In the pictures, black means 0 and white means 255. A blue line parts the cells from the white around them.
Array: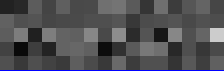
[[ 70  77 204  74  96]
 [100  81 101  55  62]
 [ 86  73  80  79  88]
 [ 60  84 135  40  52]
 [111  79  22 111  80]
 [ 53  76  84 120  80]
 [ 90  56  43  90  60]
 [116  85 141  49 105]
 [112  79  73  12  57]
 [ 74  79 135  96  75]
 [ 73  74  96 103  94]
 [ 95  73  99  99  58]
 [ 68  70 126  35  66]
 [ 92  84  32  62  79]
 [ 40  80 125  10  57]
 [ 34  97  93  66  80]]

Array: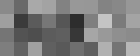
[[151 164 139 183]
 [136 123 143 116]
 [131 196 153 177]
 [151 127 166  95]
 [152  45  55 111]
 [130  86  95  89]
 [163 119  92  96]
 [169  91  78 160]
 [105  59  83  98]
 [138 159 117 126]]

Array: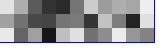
[[238 224 131]
 [166  35 151]
 [174 125 235]
 [156 194 141]
 [204  53 113]
 [117 122 225]
 [ 42 117 191]
 [ 51  69  22]
 [ 91  72 159]
 [174 114 100]
 [226 161 233]]

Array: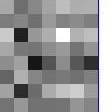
[[176 127 189 148  46 128 156 133]
 [174 139 177 115  87 113 205 149]
 [189 130 255 153 140 121 194 115]
 [164 153 174 141  84 115 170 114]
 [135 112 152 117  22 133 108 114]
 [110 133  32 120 161 175  44 151]
 [167 124 202 167 141 100 162 115]]

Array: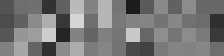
[[103  47  57 110]
 [103 108 122 134]
 [140 113 140 130]
 [ 97 135 117 132]
 [137 116 142 122]
 [ 90 133 103  66]
 [ 28 131 201  73]
 [117 120 117 115]
 [181 182 127 134]
 [131 110 100 124]
 [186 213 131 172]
 [ 96  55  37 138]
 [ 50 174 205  47]
 [112 139 157 100]
 [110  97 150 167]
 [ 84  76  86 129]]

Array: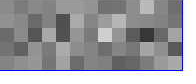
[[111 117 164  89 169]
 [135 131 104 143 154]
 [186 137  55 165 124]
 [141 140  91 119 103]
 [115 182 149 133  96]
 [114 156 207 110 127]
 [148 134 122 132 133]
 [153 170 150 141 108]
 [153  80  82 171 162]
 [131 130 168 122 118]
 [137 106  86 147 150]
 [124 137 138  98 143]
 [139 144 107 116 132]]
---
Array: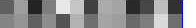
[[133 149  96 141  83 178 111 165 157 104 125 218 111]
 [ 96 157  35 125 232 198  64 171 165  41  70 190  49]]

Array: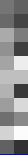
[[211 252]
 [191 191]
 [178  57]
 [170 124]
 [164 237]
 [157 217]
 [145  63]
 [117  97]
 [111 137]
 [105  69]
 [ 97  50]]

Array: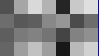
[[109  88  94 136 150  75 109]
 [101 158 193 158  24 185 209]
 [ 94 122 130 116  68 130 144]
 [ 81 166 217 179  37 201 223]]

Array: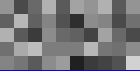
[[177  90  59 140 105  97  67 163 105  74]
 [148  74 105 177  90 163 148 177  90 148]
 [132 118  90 140 156  32  59  67  82 210]
 [112 170 189 125 125 125 183 118 112 140]
 [ 97 183  97 132  82  46 140 132  74 112]]

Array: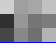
[[207 159 166 193]
 [ 70 136 111 180]
 [ 48 151 117 124]]

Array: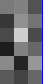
[[138  36 151]
 [122 130  82]
 [ 89  67 103]
 [ 74 207  74]
 [ 55 145 116]
 [ 29 130 103]]

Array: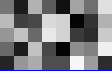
[[186  64  71 218 210   4  51 178]
 [150 194 105 232 210  58  44 202]
 [117  28 178  91  16 164 111 224]
 [105  28 194  71   4 142 129 239]
 [ 36 150 171  78  78 247 156  44]]

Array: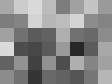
[[218  77  71  91 154  39  91 168]
 [168 204 218 188 125 161 196 154]
 [161 113  91  98 175 113 105 140]
 [140 113  53 105  98  85 119 182]
 [125 132 212 182 188 212 140 132]
 [ 98 146  65 146  77 175 132 161]]

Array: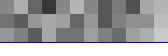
[[151 128  93 167 115 115 159 128 107 159 173 201]
 [136 173 101  56 136 181 136  87 121  81 167 181]
 [115  93 151 167 159 101 151  87 128 143 143 189]]
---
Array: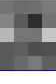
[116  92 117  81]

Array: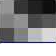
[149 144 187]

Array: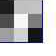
[ 31 246  19]

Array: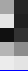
[166  33]

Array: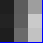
[ 31  94 194]

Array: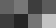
[99 38]
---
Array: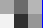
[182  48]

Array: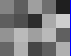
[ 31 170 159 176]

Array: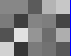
[199 126 149  54]

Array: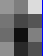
[220  71 108]

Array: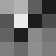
[ 27  28  29 126]

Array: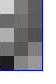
[ 93 111 175]

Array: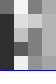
[172 206 194  47]
